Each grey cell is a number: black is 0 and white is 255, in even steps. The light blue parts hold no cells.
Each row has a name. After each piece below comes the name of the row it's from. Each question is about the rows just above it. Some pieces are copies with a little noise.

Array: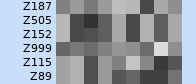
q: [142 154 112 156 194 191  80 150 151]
Z187
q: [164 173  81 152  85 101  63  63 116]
Z89
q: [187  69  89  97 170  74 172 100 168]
Z152

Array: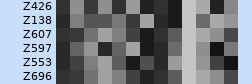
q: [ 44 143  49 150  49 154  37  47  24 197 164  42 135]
Z426
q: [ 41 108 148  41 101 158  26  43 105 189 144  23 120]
Z597
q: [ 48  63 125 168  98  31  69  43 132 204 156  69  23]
Z553

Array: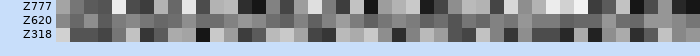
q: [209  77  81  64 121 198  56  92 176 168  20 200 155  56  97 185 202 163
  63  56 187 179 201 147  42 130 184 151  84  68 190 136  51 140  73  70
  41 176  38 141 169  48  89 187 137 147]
Z318
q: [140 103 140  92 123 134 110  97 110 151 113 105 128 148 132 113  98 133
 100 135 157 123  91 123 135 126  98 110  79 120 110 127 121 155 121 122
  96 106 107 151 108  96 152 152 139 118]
Z620
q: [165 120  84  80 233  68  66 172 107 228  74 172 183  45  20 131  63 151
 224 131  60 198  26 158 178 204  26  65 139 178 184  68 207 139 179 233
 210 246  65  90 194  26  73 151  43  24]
Z777

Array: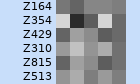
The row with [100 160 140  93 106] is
Z429
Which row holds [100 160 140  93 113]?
Z815
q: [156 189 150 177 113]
Z310

